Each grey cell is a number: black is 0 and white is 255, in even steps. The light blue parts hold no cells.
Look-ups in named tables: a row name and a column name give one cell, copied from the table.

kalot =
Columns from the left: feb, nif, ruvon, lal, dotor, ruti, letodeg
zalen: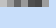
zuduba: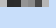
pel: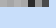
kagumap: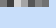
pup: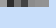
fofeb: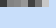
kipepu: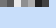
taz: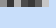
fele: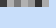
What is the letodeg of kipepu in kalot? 66
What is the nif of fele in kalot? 176
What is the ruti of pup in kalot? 146
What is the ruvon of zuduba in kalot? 45
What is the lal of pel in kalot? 168
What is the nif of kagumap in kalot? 64
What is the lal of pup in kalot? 67
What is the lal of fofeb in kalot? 151
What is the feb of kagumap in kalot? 123
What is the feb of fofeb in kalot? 59
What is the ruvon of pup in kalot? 115
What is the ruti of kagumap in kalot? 132
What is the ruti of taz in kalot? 96
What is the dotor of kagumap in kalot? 86
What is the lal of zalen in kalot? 153
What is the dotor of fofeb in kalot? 65
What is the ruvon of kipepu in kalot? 233
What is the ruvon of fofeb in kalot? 136
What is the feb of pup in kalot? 159
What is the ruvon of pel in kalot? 178
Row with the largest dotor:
kipepu

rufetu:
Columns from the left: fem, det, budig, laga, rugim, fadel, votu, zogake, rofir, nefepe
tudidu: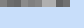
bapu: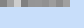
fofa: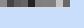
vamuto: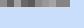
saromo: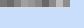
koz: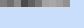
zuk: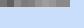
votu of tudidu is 176
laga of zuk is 124
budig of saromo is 132
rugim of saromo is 150
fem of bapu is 132
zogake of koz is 168
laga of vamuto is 104
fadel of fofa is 127
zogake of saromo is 138
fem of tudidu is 129
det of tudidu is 109

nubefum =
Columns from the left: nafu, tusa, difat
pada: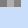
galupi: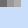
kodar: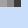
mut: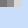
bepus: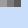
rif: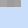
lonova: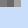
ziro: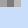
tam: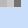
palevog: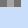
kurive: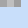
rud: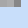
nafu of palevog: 116
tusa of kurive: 191
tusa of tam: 200
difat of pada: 132
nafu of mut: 120
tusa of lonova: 105
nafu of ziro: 162
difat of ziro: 185
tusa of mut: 145
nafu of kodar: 162
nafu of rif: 165
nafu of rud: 167
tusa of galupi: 153
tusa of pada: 175
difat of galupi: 173
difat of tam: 115
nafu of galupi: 109
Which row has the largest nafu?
tam

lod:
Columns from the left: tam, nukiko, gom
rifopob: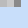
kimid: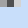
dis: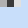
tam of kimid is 162
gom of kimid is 211
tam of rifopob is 187
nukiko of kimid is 80
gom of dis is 224
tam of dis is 176
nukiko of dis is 58
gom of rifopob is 138
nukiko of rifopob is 202
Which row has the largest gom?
dis

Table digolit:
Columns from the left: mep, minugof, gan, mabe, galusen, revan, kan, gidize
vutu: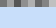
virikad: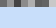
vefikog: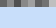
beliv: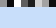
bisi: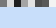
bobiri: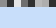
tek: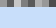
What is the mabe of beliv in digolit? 95
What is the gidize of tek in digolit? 76
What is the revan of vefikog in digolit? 96
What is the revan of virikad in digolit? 94
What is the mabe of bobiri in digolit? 111
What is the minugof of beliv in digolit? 10
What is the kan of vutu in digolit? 131
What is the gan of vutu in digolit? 86
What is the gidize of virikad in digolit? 200

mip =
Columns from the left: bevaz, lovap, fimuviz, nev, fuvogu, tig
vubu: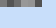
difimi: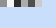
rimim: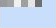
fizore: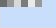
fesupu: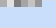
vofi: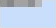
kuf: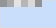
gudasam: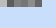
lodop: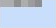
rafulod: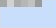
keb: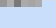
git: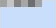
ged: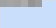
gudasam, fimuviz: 128
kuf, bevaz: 149
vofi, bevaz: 150
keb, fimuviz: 121
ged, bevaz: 161
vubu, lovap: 84

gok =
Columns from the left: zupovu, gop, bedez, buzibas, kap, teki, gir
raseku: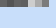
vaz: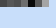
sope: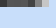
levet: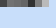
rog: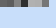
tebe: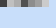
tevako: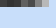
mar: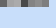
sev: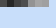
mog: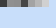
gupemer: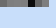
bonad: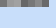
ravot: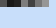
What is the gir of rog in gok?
118
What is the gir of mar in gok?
126
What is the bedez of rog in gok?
131
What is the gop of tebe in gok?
192
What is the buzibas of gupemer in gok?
126
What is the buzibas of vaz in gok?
110
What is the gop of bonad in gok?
155
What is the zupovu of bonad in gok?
118
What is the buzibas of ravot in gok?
125
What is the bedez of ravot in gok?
34
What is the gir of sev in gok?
160
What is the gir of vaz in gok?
164
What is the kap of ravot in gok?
65
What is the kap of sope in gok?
67
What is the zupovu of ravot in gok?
83
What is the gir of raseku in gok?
123
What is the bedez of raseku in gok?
99
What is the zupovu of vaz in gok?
71
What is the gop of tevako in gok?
51
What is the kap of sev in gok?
147
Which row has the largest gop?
tebe

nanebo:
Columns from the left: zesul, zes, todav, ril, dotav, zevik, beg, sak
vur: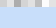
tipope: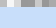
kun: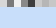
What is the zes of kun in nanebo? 122
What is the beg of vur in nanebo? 252
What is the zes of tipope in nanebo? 247
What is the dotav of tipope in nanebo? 153
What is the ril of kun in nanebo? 137
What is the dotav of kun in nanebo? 61
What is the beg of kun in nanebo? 182
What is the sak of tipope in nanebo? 170
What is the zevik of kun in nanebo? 202
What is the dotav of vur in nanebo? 225
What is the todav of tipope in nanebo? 216

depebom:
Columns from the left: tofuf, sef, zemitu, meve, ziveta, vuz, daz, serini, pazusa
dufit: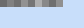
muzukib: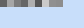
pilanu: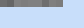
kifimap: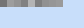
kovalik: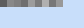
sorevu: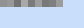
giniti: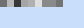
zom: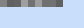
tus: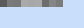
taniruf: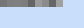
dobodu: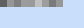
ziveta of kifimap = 180
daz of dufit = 136
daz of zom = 112
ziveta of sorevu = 123
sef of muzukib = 166
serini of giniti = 138
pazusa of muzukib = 141
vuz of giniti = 222
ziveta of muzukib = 175
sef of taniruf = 127
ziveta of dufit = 117
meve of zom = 159

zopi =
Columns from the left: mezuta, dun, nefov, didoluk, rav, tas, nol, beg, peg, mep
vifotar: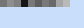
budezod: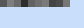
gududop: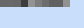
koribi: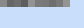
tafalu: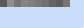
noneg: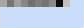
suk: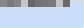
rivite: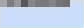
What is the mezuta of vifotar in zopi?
117
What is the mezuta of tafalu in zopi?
90
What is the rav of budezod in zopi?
98
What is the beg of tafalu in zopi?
100
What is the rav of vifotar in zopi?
120
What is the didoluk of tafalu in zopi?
134
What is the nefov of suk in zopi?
134
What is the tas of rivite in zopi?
120
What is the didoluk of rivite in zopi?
87
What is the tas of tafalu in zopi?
120
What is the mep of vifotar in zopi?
185
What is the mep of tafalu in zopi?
119
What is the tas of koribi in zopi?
122
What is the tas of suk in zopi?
115
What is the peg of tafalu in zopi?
93
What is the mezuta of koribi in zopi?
137
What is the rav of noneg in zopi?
112

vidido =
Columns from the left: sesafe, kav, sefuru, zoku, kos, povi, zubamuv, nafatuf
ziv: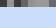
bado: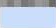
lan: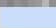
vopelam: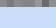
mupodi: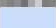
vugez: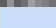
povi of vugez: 136
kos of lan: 148
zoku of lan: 136
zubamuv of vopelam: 107
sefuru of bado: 151
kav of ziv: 148
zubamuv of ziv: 153
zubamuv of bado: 144
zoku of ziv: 101
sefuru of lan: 144
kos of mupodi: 165
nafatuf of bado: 108
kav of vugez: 147
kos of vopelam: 132
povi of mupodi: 204
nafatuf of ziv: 106
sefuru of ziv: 60

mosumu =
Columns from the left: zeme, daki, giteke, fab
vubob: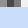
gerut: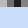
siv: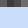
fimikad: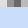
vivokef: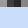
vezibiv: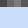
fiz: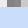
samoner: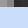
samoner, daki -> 134
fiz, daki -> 131
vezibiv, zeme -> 72
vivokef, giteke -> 41
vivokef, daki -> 63
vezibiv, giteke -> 123
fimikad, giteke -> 106
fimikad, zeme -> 223
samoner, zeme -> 153
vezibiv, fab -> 88
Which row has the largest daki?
fimikad

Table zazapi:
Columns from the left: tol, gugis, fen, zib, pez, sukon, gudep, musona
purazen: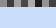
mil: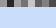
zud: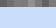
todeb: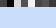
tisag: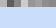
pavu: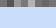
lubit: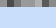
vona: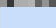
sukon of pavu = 115
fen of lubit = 122
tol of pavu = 117
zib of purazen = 72
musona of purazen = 66
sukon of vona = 99
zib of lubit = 154
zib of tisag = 204
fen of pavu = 152
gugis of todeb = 4
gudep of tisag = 142
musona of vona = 86
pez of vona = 179
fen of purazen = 161
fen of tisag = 135
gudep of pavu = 103
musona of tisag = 136
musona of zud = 122
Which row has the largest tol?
tisag

